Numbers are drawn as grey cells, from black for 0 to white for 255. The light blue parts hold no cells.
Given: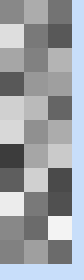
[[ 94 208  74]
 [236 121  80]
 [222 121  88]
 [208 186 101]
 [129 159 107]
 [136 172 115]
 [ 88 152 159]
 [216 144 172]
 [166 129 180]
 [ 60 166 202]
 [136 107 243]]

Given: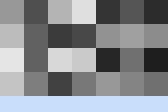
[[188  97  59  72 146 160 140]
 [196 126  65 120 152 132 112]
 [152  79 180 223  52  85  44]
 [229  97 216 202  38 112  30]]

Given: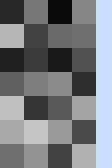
[[ 39 119  10 133]
 [ 32  59  24  82]
 [112 147  66 177]
 [191  53  89 163]
 [183  66 105 112]
 [ 97 127 139  46]
 [169 197 155  74]]

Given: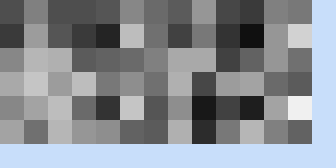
[[ 78 128  78  78  85 135 106  91 150  71  58 128 120]
 [ 58 156  85  58  36 189 112  65 120  51  16 150 210]
 [169 197 156 189 120 142 112 176  71 156 163 106  91]
 [135 182 176  91  98 106 128 169 169  65  98 150 112]
 [163 112 182 150 142  98  91 176  44 120 182 128  98]
 [135 163 189 106  51 197  85 142  24  65  30 163 240]]

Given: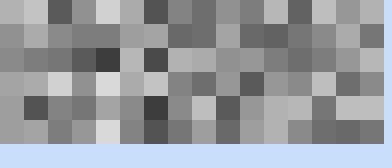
[[177 196  90 144 209 171  82 131 110 144 125 183  98 190 152 177]
 [138 125 118  90  60 183  74 177 171 144 152 125 110 125 152 183]
 [158 164 125 152 217 131  82 118 158 104 158 177 138 110 104 118]
 [158  82 131 118 164 138  60 138 190  90 152 177 183 118 190 190]
 [144 171 138 125 125 158 164 104 110 164 104  98 118 138 171 118]
 [164 171 209 144 217 171 196 131 110 152  90 152 138 190 110 138]]

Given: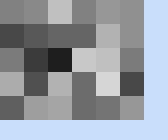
[[123  59  30 200 192 123]
 [ 72  88 101 101 178 144]
 [ 95 158 165 108 116 151]
 [172  80 178 108 214  72]
 [129 137 192 129 151 144]]

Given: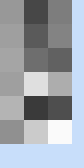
[[180  58  78]
 [165 110  97]
 [152  71 125]
 [159  90 131]
 [159 223 173]
 [144 203 250]]

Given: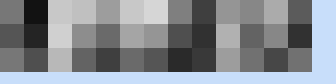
[[119  79 184  99  63 106  85  42  57 157 113  71 113]
 [119  18 200 192 157 200 214 127  63 149 135 171  91]
 [ 85  36 208 141 106 165 149  79  49 177  99 135  49]]

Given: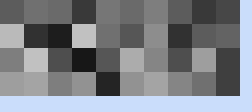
[[186  49  29 193 112  85 140  49  92  99]
 [125 193  78  23  85 172 133  78 158  63]
 [ 92 112 105  57 118 105 125  92  57  71]
 [158 164 125 146  35 146 164 133 112  63]]
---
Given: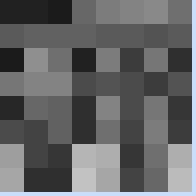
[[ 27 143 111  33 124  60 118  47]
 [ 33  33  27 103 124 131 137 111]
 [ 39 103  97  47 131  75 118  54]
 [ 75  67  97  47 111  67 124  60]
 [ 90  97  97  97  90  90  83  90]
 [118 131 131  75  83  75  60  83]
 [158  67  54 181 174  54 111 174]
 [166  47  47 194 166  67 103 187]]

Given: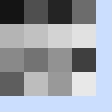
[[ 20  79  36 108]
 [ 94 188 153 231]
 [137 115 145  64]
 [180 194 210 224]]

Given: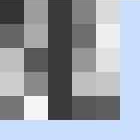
[[ 51 157  59 130 218]
 [102 170  59 109 238]
 [117 245  59  87  94]
 [191  87  59 150 224]
 [205 137  59 191 197]]

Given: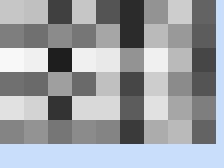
[[112 106 159 106 192  70 205 139  84]
 [126 112 139 118 166  43 186 153  92]
 [132 147 118 139 132  58 172 186  99]
 [198 192  64 198  84  43 147 205  99]
 [225 211  51 217 217  92 225 166 126]
 [248 240  30 240 233 147 240 186  70]]

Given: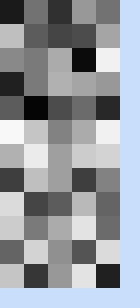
[[ 26 114  48 152 114]
 [ 32 122 177 165 152]
 [ 62 191 159  62 130]
 [ 92   5  76 107  40]
 [100 211 144  84 219]
 [137 122 171  11 241]
 [177 235 159 204 211]
 [191  92  69  76 165]
 [197  54 152 227  32]
 [204 122 171 227 107]
 [219  69  92 185 100]
 [248 197 130 171 241]]

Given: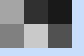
[[128 201  81]
 [165  48  25]]
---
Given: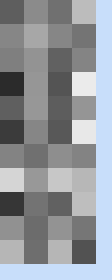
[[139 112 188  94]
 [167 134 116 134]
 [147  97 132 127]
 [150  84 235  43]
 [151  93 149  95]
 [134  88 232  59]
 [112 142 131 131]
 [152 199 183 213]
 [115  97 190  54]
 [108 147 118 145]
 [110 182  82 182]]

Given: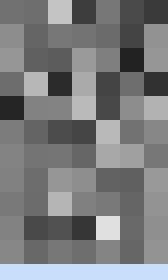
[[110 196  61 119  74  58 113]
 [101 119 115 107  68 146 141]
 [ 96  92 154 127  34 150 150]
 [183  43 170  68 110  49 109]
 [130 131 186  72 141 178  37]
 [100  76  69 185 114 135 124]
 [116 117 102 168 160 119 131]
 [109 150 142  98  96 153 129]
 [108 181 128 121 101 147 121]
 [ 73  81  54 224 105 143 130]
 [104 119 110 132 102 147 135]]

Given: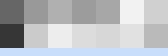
[[153 176 156 167 242 208 102]
 [203 237 220 215 225 186  54]]

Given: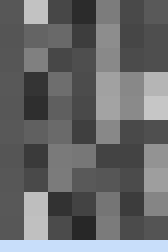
[[194  71  43 124  73  89  87]
 [100 105  61 141  70  78  85]
 [128  71  78 137  75  78  86]
 [ 52 110  76 161 136 181  88]
 [ 46  95  73 163 138 198  87]
 [ 96 106  63 136  73  79  88]
 [ 58 122 119  67  67 147  85]
 [ 73 123  89  86  75 158  87]
 [190  50  67 117  60 133  88]
 [192  75  39 123  75  84  87]]

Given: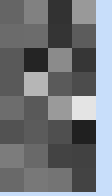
[[129  50 153 101]
 [108  52  92 107]
 [ 36 139  54  89]
 [182  90  76  89]
 [ 89 154 228 109]
 [ 91  79  32  82]
 [105  67  65 124]
 [120 116  67 105]]

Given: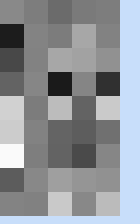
[[125 107 122 125 137]
 [131 124 167 130  28]
 [130 167 162 145  72]
 [134  26 133  48  99]
 [124 188  99 202 209]
 [130 100  93 112 204]
 [126  99  74 134 250]
 [136 159 149 145  92]
 [129 201 136 187 131]]

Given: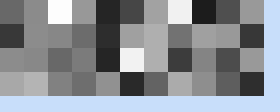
[[139 253 152  37  70 162 241  28  79 153 104]
 [140 135 108  45 160 175 114 160 153  55  56]
 [136 104 123  37 242 175  60 132  76 153 140]
 [180 129 110 145  41  99 171 142  94  46 168]]
